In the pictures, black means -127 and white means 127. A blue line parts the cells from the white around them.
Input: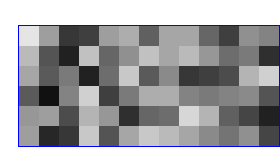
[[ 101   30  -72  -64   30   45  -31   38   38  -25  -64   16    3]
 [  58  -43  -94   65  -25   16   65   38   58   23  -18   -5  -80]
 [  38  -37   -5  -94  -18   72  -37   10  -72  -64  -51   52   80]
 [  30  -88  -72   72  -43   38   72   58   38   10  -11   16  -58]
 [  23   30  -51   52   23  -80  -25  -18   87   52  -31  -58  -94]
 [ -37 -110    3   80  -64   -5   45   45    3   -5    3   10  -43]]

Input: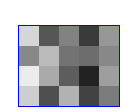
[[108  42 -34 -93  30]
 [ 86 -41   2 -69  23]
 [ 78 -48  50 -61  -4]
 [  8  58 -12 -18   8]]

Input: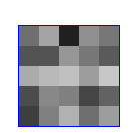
[[ 43  57  64  29  71]
 [-16  36 -95  16  -8]
 [-44 -44  22  -8 -37]
 [-51   8   0 -58 -29]
 [-65   0  49 -16  29]]

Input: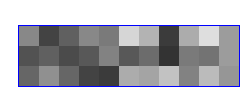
[[  8 -60 -31   8  -5  86  51 -68  44  94  28]
 [-25  16 -25 -60 -68  44  36  66   2  59  22]
 [-45 -31 -52 -39   2 -39 -19 -76  -5 -12  28]]

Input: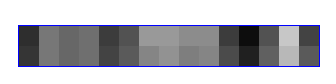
[[ -74   -8  -24  -16  -60  -37    5   18   -1    5  -52  -95  -31   56
   -37]
 [ -81   -8  -24  -16  -67  -45   25   25   12   12  -67 -114  -45   71
   -60]]

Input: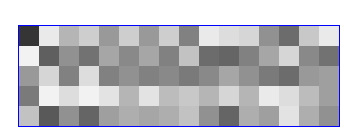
[[114 -32  17 -13  38   9  38   1  66 -19 -26   1  38  86   9 -13]
 [ 66 -38  17 -26  31  46  38  46  66  17 -26  46  31  99  46  17]
 [ 25  86   1  93   1  17   1   9  -5   9  38  17  -5 -19  25  31]
 [ -5 114  93 114  99  53  99  60  72  53  86  53 106  93  60  31]
 [-74 106  53  78  25  78  25  78   1 106  93  86  17 -19  72 106]]

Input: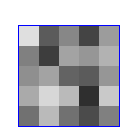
[[ 95 -36   7 -59  28]
 [ 42  87  58 -80  73]
 [ 15  35 -28 -36  22]
 [  0 -66  35  22  50]
 [-14  58 -14 -52   0]]
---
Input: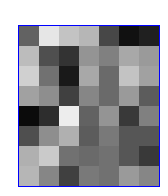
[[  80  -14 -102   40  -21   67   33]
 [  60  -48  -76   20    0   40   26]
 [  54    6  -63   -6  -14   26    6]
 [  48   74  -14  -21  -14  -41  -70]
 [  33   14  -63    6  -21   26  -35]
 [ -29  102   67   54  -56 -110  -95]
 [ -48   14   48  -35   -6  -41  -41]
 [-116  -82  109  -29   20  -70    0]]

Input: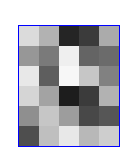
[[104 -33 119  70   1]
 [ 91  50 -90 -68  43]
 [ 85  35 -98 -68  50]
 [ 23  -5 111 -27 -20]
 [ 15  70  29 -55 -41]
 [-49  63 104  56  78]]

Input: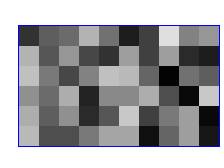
[[  64   -6  -56    2   64   57  -26 -124  -14  -33]
 [  57  -49  -49   -6   37   37 -112  -26   30 -104]
 [  51  -41   22  -56  -77   30  -63   30  -85  -98]
 [  45  -33   16  -85  -41   72  -63   -6   30 -118]
 [  16  -20   45  -92    9    9   45  -49 -118   72]
 [ -77  -33  -20   51  -14  -98  -63   95    2   22]]

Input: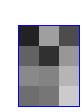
[[  9   3  53]
 [-17  -9  75]
 [-29 -79  23]
 [-93  31 -51]]

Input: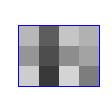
[[ 77 -70  84  -2]
 [ 55 -34  69  49]
 [ 21 -50  13  35]]

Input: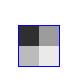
[[ 59 106]
 [-80  28]]

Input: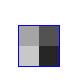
[[ 72 -89]
 [ 37 -45]]

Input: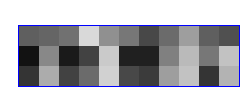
[[ -32  -26  -14   89   16   -8  -55  -20   30  -32  -47]
 [ -75   44  -61  -20   81  -55  -68   30   66  -75   51]
 [-109    8 -101  -61   74  -95  -95    0   58   -8   66]]
